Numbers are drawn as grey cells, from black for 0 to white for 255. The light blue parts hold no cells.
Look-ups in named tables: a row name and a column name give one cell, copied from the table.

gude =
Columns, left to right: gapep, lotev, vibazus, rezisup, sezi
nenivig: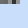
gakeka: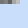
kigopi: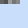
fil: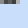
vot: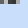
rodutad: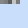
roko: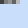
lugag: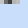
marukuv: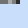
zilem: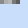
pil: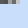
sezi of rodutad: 122
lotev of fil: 71
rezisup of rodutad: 195
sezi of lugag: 191
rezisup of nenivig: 51
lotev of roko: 127
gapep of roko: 66
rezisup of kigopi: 117
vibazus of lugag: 63
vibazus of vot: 62
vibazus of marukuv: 171
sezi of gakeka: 190
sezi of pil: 197
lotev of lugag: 108
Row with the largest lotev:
vot

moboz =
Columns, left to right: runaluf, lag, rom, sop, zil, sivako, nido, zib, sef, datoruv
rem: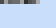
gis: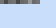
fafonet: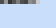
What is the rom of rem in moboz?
98
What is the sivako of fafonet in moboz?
80
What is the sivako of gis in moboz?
104
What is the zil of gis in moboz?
73
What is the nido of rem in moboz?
48
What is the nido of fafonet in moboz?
70
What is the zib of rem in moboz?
83
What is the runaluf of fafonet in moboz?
78
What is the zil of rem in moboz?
108
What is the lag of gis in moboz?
75
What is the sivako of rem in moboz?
160

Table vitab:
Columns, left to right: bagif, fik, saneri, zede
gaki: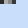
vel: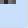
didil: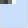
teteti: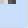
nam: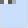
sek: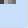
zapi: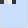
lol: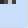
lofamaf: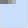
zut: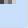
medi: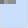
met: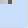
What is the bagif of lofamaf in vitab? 124
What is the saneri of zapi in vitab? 238
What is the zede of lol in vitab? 65
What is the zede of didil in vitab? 245
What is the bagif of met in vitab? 194
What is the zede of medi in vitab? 145
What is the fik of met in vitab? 203
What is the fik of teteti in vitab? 222
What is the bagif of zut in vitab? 66
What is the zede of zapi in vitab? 50
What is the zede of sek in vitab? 114
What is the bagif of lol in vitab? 42
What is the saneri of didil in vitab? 121
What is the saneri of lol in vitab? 201
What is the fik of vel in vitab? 41

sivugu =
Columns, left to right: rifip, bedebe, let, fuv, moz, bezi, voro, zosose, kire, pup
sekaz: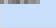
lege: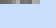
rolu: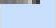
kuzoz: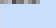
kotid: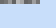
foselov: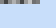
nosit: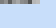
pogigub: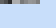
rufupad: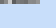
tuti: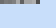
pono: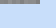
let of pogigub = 44
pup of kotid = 117
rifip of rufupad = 113
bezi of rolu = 137
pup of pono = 128
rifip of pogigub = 97
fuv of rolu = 116
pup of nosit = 189
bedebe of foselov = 69
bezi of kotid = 166
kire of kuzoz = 107
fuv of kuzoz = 76
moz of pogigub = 173
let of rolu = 125
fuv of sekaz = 122
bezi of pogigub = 120
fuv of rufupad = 93

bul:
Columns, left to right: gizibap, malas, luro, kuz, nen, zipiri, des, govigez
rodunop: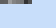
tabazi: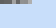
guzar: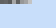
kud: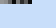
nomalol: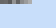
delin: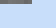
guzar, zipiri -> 151
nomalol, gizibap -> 103
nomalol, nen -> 100
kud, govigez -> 12
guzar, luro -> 89
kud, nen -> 122
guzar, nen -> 97
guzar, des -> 164
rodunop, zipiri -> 117
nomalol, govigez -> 173
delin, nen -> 113
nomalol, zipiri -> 138
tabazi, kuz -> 160
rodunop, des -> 51
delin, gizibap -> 109
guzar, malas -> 101
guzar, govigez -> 195
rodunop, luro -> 157
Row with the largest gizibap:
kud

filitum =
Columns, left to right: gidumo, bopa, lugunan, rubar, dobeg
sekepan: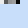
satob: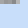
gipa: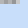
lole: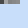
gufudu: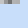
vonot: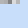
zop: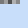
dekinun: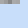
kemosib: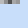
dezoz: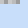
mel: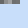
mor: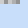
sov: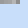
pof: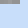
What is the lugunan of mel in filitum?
162
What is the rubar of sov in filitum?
181
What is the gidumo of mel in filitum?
103
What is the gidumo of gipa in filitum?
181
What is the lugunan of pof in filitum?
156
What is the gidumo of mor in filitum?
205
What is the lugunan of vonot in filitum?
131
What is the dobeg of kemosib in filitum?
152
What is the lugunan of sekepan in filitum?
148
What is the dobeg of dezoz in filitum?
156
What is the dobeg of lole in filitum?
139
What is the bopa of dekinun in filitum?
156
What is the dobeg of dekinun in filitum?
166
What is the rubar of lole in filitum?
135
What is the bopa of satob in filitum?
151
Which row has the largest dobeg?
gipa

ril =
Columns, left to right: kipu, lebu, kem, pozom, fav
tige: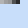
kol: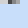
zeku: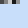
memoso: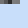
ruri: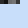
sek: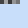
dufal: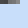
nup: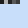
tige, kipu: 179
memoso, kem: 45
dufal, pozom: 118
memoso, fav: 121
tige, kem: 149
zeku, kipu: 73
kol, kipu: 210
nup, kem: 36
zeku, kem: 204
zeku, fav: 143
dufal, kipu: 72
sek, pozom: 148
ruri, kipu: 41
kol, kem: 74
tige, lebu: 159
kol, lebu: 211
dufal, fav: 136
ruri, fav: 55
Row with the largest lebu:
kol

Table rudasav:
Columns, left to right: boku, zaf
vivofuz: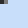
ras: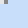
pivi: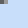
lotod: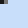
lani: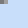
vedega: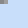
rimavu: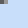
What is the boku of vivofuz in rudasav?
44
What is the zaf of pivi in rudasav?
157
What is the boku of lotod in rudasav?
24
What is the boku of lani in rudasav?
122
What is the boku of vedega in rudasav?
136
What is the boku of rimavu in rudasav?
93
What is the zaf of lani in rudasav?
162
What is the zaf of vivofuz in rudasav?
126
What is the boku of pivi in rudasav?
96
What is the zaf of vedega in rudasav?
160
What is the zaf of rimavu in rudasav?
155

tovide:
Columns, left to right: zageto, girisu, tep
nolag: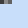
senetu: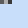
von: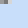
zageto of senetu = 92
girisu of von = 121
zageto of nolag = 61
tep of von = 214
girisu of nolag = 140
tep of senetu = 58
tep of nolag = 98
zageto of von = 156
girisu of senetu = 177

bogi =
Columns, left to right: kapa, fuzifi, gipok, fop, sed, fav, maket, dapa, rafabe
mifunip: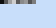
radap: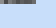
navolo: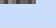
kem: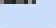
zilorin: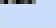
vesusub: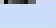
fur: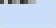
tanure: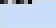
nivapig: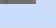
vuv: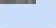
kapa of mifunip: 14
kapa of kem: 132
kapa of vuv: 112
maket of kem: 38
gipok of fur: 57
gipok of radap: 122
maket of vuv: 108

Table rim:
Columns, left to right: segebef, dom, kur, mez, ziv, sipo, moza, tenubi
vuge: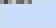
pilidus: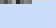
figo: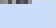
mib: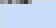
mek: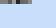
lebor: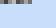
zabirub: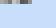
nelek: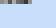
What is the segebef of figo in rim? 137
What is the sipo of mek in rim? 102
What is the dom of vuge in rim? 76
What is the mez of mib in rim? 171
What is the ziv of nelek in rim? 106
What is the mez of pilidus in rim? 170
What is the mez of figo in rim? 167
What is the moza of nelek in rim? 57
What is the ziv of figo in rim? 68
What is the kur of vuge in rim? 156
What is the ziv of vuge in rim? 113
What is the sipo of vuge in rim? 102
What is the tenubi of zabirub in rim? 146

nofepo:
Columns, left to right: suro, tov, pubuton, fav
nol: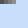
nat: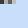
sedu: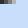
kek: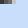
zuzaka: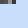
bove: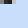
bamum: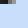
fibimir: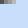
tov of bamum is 27
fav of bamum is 151
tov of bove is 44
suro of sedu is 47
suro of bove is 131
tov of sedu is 84
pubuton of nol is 124
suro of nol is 83
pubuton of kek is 110
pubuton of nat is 99
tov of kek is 90

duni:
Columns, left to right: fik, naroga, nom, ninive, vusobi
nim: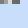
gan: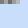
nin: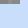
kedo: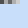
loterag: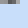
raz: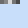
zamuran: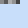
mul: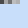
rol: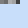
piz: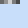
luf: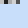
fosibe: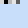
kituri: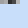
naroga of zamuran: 90
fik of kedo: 79
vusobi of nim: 105
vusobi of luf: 82
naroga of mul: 167
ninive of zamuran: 145
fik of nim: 124
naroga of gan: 166
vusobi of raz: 73
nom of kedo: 105
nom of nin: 145
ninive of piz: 124
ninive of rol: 161
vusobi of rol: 64
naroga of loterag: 148
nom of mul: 114
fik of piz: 106

